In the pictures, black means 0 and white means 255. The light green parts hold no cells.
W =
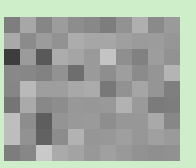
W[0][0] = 126
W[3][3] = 146
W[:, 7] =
[146, 159, 143, 158, 146, 178, 151, 159, 153]
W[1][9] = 156
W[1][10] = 150
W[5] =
[117, 170, 136, 141, 152, 151, 153, 178, 154, 123, 125]
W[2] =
[61, 155, 89, 172, 165, 154, 196, 143, 129, 157, 146]
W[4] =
[134, 185, 158, 158, 168, 171, 120, 146, 165, 149, 127]
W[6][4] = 153
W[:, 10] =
[154, 150, 146, 180, 127, 125, 135, 154, 145]
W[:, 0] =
[126, 169, 61, 136, 134, 117, 190, 189, 125]
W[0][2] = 134
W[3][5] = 154
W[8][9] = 143
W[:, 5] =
[136, 166, 154, 154, 171, 151, 154, 150, 152]
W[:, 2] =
[134, 155, 89, 130, 158, 136, 94, 98, 201]
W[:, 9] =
[138, 156, 157, 149, 149, 123, 169, 160, 143]
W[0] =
[126, 167, 134, 156, 141, 136, 125, 146, 175, 138, 154]
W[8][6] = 160

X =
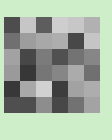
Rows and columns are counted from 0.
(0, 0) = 77
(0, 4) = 199
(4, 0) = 56
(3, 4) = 171
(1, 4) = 72
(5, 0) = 79
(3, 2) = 118
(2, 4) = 115
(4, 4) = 162
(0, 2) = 93

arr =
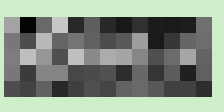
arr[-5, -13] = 163
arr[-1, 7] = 98
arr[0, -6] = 25
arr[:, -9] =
[40, 116, 191, 71, 63]
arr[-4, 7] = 88
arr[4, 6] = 69
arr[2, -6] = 165
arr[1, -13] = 120
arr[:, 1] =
[4, 77, 190, 59, 67]
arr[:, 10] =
[26, 55, 107, 92, 65]
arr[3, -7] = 81
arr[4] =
[77, 67, 97, 40, 63, 79, 69, 98, 105, 88, 65, 66, 46]
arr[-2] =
[120, 59, 133, 133, 71, 75, 81, 45, 104, 53, 92, 32, 96]
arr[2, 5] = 138
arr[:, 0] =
[163, 120, 125, 120, 77]
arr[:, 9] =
[28, 26, 79, 53, 88]
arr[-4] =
[120, 77, 185, 101, 116, 97, 76, 88, 157, 26, 55, 102, 109]
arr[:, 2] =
[105, 185, 150, 133, 97]

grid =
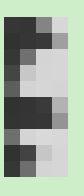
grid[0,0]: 54
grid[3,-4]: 69
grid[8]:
[50, 67, 198, 213]
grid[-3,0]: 111
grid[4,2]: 214
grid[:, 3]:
[215, 159, 214, 214, 212, 178, 148, 215, 213, 214]
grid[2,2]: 212
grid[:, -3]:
[53, 54, 112, 199, 211, 52, 53, 212, 67, 110]
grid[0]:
[54, 53, 132, 215]
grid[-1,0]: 55

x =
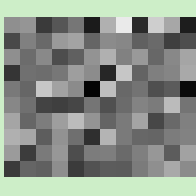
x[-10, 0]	143
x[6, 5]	148
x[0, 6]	176
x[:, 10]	[167, 63, 136, 133, 91, 187, 105, 124, 92, 169]
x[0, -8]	118
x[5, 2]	67
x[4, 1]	102
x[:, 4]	[118, 163, 96, 158, 139, 70, 188, 111, 77, 59]
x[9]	[58, 101, 96, 142, 59, 82, 92, 91, 123, 143, 169, 139]
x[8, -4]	127
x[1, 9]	106
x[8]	[155, 60, 122, 151, 77, 124, 126, 106, 127, 151, 92, 162]
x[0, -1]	29
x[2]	[143, 108, 137, 77, 96, 147, 176, 129, 153, 103, 136, 165]
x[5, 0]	135
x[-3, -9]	146
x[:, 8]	[42, 96, 153, 99, 115, 131, 164, 103, 127, 123]
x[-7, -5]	198
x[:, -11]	[149, 128, 108, 112, 102, 112, 102, 167, 60, 101]
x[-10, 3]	86
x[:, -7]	[27, 101, 147, 140, 4, 117, 148, 47, 124, 82]
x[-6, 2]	199
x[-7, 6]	38
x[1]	[73, 128, 105, 154, 163, 101, 139, 135, 96, 106, 63, 78]

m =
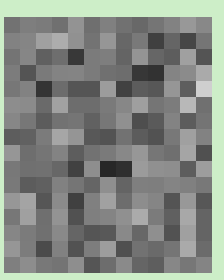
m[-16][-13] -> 114
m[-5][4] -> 64
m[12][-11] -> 111
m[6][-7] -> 119
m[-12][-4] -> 87
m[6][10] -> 131
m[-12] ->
[119, 130, 52, 108, 85, 85, 156, 65, 92, 87, 150, 94, 207]
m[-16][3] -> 112
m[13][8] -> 103
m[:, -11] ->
[123, 160, 96, 122, 52, 106, 92, 123, 117, 113, 96, 86, 111, 112, 75, 120]
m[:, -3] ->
[130, 101, 93, 132, 150, 124, 131, 120, 111, 142, 132, 84, 96, 82, 117, 135]
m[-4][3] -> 147
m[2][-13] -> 116
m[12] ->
[119, 160, 111, 147, 81, 127, 132, 144, 171, 123, 96, 168, 100]
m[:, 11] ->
[152, 70, 160, 139, 94, 184, 92, 160, 165, 93, 128, 152, 168, 160, 170, 119]
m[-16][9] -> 117
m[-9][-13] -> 93
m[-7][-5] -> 155
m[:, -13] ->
[114, 130, 116, 124, 119, 141, 135, 93, 150, 120, 121, 151, 119, 134, 150, 127]
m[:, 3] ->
[112, 173, 110, 131, 108, 161, 114, 166, 131, 103, 129, 139, 147, 137, 129, 116]
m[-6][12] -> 120
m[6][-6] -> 144
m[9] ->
[120, 112, 113, 103, 65, 142, 39, 47, 155, 144, 142, 93, 157]
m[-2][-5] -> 114
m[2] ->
[116, 134, 96, 110, 56, 123, 126, 100, 148, 102, 93, 160, 84]
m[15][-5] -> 101
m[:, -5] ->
[104, 121, 148, 55, 92, 159, 78, 92, 151, 155, 127, 141, 171, 103, 114, 101]
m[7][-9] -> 149
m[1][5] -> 115
